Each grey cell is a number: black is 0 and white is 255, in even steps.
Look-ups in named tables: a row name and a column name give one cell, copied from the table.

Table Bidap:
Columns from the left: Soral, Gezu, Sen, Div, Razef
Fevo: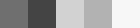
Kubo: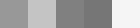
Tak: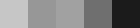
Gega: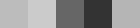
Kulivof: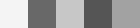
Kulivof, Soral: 244
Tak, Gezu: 151
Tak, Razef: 27
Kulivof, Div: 85
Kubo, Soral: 152
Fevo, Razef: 247
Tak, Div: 111
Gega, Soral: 188
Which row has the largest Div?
Fevo

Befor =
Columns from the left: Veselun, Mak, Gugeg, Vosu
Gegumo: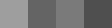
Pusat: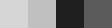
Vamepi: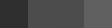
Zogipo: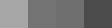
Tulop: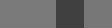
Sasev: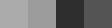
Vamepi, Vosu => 95
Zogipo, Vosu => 75
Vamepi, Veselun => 47
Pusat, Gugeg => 31
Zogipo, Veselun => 167
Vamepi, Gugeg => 75
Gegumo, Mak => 100
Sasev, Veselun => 170
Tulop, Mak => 122
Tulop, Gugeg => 64
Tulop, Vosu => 119
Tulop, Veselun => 122
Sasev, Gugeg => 46
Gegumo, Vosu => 79
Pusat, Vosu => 91
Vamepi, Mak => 76
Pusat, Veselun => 214

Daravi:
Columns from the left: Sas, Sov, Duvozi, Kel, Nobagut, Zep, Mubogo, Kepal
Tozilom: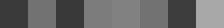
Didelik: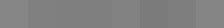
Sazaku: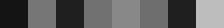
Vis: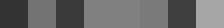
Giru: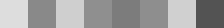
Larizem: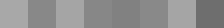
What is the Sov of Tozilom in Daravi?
114
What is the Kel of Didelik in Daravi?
127
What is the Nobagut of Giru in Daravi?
124
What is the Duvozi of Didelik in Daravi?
127
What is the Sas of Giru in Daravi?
221
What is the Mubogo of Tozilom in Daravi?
61
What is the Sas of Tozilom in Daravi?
58
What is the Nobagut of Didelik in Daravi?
130
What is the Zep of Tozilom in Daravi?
114
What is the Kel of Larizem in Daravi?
135
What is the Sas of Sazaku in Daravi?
20
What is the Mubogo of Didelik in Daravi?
126
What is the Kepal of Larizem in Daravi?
110
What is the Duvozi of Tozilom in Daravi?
57
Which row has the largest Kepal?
Sazaku

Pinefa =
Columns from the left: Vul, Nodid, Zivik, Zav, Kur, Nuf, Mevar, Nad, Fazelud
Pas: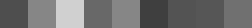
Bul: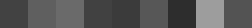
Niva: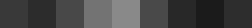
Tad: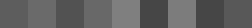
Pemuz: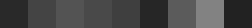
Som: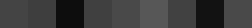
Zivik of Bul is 106
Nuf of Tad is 70
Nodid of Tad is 106
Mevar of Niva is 40
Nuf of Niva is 73
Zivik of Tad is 82
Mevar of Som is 65

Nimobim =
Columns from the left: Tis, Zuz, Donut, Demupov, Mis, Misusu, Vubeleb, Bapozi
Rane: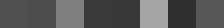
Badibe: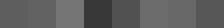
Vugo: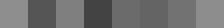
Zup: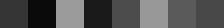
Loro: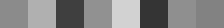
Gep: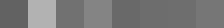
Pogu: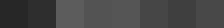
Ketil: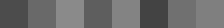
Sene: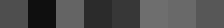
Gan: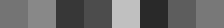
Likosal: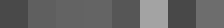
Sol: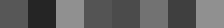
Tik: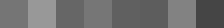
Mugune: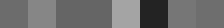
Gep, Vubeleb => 110
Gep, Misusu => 109
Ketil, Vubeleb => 112
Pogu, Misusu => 70
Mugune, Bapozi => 110
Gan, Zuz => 136
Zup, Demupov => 26
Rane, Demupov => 58
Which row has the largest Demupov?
Loro

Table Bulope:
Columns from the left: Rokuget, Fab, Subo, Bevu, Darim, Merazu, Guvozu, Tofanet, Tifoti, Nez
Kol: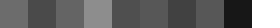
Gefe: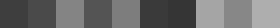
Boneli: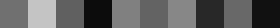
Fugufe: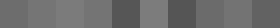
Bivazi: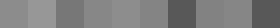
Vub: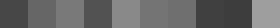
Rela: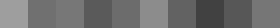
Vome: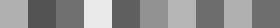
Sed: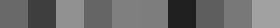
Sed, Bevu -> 101
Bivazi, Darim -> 141
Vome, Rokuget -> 176
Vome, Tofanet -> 109
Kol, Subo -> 100
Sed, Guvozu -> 31
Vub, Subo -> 121
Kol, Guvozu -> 65
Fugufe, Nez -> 98
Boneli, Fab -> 196
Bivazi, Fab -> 151
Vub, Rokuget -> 71
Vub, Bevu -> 82
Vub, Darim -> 137
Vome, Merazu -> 146
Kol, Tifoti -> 23
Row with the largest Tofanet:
Gefe

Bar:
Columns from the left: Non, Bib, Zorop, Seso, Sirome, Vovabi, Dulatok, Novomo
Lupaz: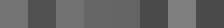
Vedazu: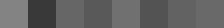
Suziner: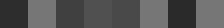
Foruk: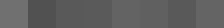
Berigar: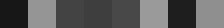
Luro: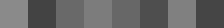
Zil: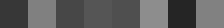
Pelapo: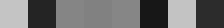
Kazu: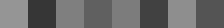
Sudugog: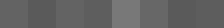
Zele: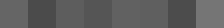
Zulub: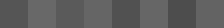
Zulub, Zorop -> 90
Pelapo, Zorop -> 133
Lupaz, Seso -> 102
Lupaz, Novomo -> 75
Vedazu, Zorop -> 102
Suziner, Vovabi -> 118
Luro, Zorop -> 105
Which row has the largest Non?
Pelapo

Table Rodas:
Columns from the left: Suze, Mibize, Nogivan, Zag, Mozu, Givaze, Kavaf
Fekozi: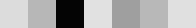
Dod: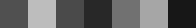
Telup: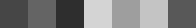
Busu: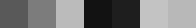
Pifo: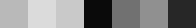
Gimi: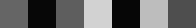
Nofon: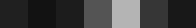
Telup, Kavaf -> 88
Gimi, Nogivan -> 94
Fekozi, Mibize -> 183
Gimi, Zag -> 210
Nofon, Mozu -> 180
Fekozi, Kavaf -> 224
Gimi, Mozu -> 6
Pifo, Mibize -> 219
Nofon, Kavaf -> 24
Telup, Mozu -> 158
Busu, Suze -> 89
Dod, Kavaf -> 23
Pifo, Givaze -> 144
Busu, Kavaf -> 184
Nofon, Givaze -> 54
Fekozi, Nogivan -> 4
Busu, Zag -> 18
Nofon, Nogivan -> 28
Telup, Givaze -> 196

